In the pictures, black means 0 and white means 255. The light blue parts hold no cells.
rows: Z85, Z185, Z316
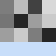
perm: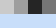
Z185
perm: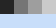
Z185

